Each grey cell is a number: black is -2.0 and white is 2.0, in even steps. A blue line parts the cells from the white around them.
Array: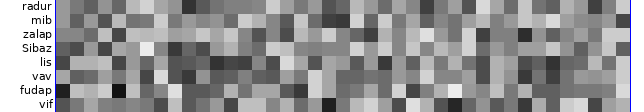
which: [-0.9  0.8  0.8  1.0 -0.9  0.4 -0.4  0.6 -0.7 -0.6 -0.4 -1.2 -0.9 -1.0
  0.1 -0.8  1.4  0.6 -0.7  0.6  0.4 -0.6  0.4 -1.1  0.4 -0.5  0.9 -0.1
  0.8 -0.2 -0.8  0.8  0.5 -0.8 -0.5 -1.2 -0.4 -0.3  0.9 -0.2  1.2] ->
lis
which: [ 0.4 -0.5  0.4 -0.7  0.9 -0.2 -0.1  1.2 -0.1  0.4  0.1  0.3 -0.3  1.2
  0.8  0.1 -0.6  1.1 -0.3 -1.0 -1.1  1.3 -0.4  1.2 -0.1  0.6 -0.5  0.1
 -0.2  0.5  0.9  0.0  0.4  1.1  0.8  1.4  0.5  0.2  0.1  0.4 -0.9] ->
mib
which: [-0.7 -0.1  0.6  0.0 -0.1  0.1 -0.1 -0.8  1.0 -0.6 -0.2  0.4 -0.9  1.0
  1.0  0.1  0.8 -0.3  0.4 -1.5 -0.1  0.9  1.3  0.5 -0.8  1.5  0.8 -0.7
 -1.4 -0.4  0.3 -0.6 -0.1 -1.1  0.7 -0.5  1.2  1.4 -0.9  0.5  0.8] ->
vif

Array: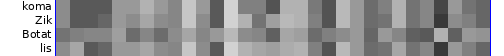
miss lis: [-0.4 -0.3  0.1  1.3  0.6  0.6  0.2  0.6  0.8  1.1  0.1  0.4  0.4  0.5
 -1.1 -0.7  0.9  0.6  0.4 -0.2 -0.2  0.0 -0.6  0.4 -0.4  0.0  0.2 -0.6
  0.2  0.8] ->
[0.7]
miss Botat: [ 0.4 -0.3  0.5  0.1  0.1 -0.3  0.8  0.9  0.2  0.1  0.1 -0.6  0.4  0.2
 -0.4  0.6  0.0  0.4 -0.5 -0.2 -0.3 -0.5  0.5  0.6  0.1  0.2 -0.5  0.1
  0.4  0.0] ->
[0.3]
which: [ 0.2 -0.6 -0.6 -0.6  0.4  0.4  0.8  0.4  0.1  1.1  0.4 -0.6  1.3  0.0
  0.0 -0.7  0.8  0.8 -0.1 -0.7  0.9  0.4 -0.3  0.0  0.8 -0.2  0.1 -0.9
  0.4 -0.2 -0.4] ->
koma
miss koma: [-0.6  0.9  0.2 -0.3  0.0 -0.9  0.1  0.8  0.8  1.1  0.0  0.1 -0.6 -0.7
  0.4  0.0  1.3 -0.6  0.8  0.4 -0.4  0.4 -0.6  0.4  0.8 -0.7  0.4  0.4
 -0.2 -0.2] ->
[-0.1]
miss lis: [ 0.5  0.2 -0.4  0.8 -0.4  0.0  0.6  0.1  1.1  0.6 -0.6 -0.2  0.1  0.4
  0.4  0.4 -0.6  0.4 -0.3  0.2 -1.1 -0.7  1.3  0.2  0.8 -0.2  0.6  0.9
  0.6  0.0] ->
[0.7]

